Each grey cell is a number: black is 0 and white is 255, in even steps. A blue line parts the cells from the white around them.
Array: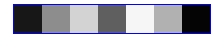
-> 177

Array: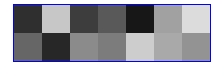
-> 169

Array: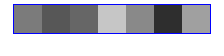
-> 46

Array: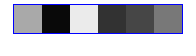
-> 70

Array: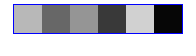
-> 209

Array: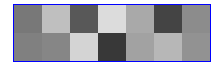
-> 183

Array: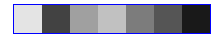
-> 85

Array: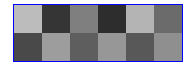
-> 88
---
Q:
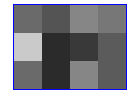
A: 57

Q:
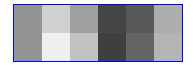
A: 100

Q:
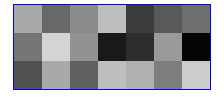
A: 154

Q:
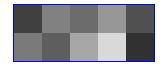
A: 217

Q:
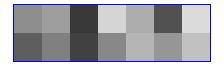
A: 150

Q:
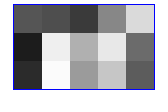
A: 232

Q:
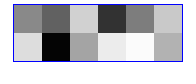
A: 251

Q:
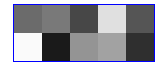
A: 162

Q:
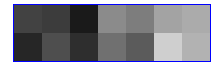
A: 207
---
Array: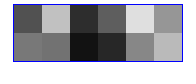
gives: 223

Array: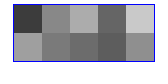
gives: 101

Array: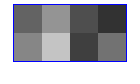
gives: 78

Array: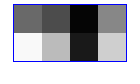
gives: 5

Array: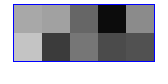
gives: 12

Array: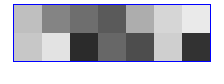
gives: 214

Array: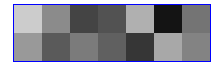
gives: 20

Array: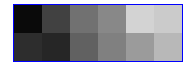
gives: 211

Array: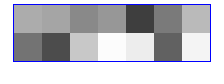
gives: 122

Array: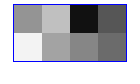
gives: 17
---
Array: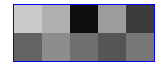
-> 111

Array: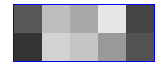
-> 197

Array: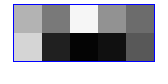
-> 4

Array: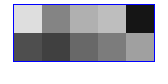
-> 104

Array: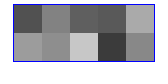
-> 199

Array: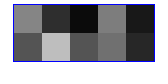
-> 84

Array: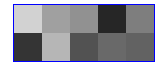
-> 82

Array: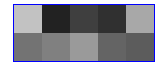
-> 154
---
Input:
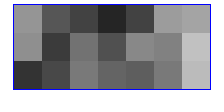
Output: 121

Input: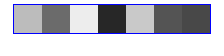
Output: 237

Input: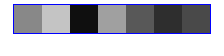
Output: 15

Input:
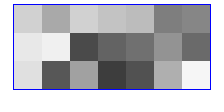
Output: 161

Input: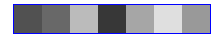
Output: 187

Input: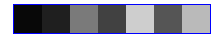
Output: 122

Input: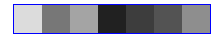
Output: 164
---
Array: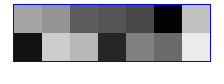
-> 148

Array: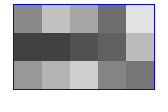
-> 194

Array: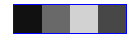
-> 105

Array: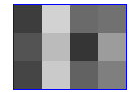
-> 210

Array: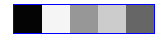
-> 245

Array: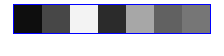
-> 71
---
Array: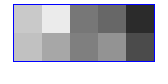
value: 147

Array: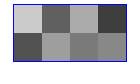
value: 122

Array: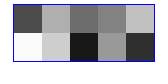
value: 153

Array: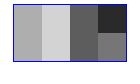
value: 93

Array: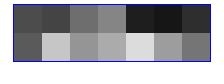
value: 157

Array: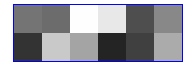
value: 64

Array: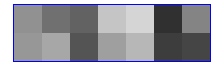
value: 61

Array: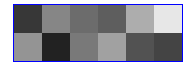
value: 82
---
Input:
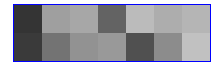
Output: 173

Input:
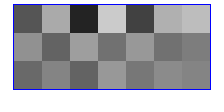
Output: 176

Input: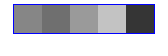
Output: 195

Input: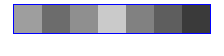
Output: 94

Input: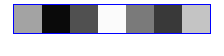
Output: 57

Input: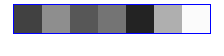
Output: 175

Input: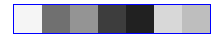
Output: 216

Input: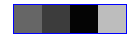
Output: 4
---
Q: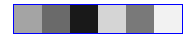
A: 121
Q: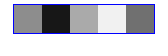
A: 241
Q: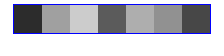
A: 145
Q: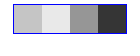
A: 150
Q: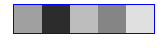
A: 133
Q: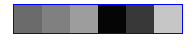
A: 56
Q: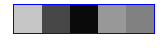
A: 152
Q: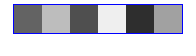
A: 46
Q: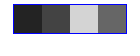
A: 212
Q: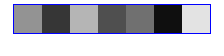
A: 15
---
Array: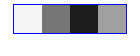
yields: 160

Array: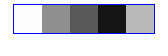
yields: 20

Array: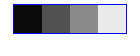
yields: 234

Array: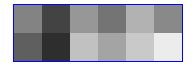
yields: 116

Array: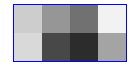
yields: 242

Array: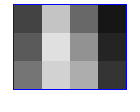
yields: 22

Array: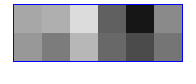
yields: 96

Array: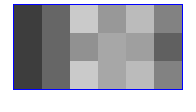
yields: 152

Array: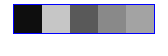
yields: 137
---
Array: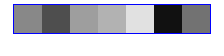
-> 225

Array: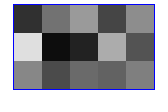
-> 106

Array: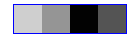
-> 149

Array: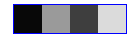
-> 154

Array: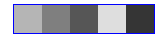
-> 86

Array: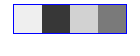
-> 55

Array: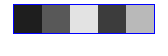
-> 227

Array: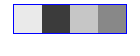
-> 59
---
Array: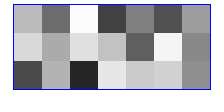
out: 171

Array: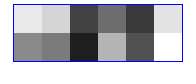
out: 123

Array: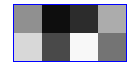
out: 73

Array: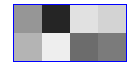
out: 238

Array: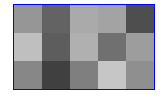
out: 93

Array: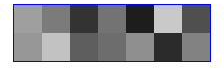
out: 194

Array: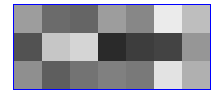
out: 198

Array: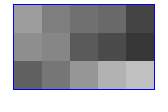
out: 134

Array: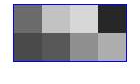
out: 88
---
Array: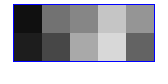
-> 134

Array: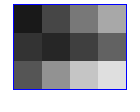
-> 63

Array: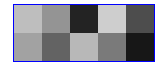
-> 35

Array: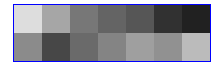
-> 119

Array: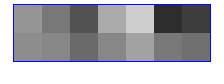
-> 82

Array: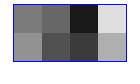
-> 25

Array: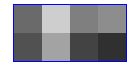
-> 127

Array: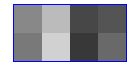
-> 71
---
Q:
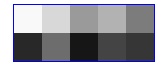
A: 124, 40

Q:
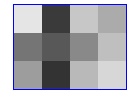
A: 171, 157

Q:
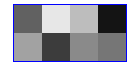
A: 20, 162

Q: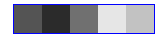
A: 194, 84

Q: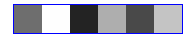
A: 196, 110

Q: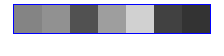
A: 51, 132
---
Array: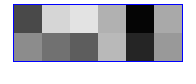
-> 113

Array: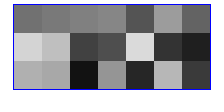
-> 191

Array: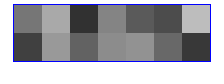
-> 153

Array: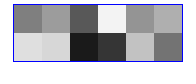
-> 215

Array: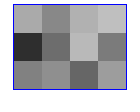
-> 109

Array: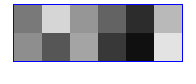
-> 86
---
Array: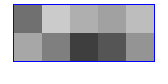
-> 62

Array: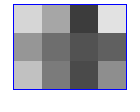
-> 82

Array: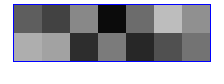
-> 45

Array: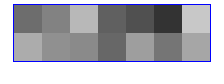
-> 138

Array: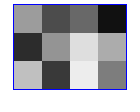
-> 222

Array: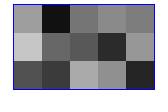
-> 88

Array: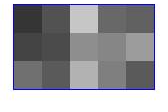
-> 142

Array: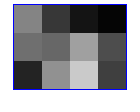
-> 160

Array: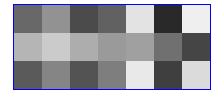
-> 173

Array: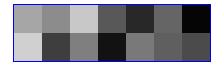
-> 127
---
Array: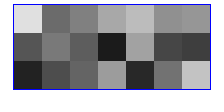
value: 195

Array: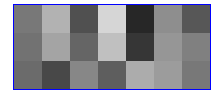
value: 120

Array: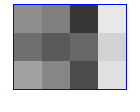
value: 224

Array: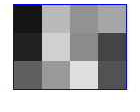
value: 82

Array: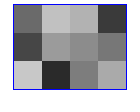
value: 170

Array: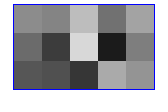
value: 148
